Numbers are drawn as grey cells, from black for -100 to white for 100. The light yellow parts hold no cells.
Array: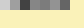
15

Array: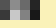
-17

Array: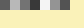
16

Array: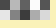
97

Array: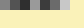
-16

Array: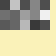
5
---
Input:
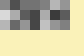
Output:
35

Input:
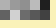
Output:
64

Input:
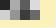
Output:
17

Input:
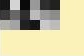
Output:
-19

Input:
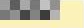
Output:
13

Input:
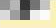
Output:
24

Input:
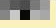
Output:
57

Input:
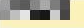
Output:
50

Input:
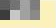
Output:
56
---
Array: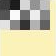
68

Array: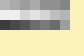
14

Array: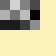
65

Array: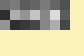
-4

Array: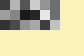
61

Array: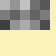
52

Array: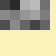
37

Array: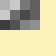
58
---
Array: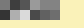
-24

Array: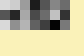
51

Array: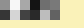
48

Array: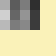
16

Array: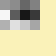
-82

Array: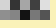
-6

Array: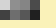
-32

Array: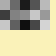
56

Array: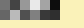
-55

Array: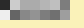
-12
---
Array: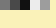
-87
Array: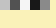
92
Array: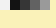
-58
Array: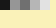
-12
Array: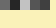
52
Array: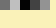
-98
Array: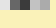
-54
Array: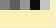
18
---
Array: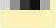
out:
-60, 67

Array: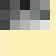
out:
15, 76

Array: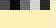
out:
-16, 65

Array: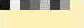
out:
-12, 87

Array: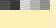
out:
65, 65

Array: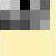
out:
-25, 63
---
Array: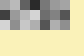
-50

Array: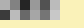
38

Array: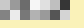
58

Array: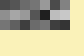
12

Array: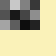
-36

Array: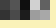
-50

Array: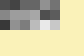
6
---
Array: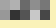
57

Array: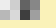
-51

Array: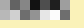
98

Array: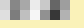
-57

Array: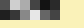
-20

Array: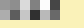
45
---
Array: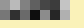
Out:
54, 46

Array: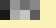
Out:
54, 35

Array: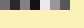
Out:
83, 19

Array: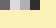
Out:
72, 38

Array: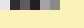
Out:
80, 28

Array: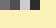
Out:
61, -11

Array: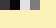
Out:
77, -2

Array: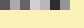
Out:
62, 44

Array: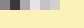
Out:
79, 63

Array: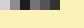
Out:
64, 10
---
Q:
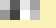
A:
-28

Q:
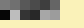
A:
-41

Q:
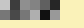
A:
3

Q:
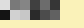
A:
-50

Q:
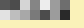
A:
86

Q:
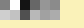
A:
-19

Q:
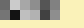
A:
11
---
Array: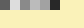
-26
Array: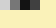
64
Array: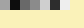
28
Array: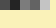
-40
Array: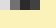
73
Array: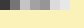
-55
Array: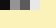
-89
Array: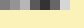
-1
